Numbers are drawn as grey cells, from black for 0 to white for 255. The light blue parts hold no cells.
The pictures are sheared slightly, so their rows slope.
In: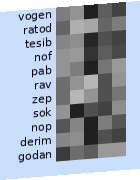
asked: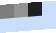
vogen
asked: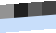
vogen
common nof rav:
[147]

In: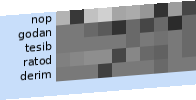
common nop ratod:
[70]
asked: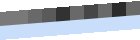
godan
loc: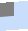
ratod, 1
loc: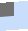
tesib, 8
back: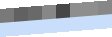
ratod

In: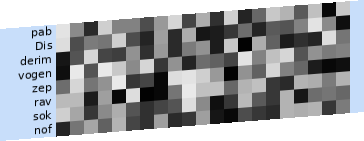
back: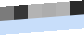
nof
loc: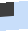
derim, 5

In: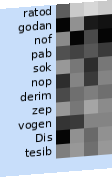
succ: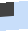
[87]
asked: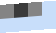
nop
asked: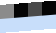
nof

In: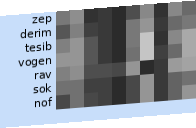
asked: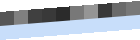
derim
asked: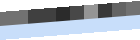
sok
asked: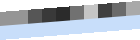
vogen

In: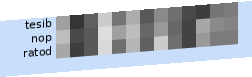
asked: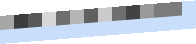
ratod
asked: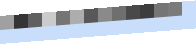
tesib

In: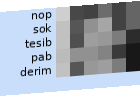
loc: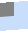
pab, 4
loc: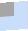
sok, 4
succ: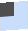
[158]
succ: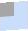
[66]
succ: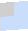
[72]

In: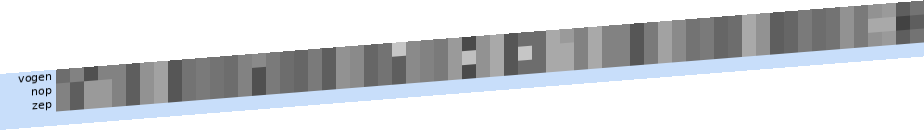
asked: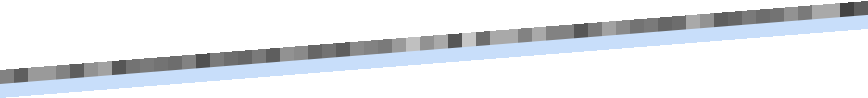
nop

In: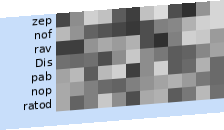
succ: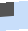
[70]
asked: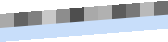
ratod

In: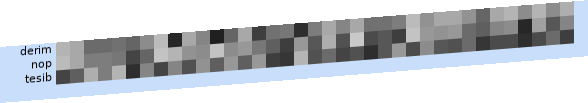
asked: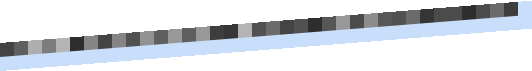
tesib
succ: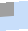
[87]

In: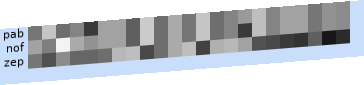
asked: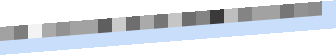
nof
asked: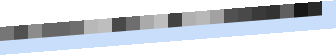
zep
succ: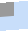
[190]

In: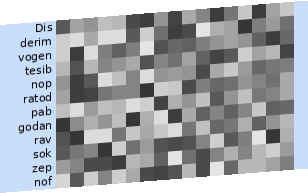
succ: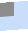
[175]
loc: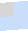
nof, 1
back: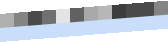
zep

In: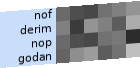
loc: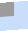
godan, 3
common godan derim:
[92]
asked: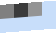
derim
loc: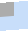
derim, 6
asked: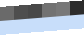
nop

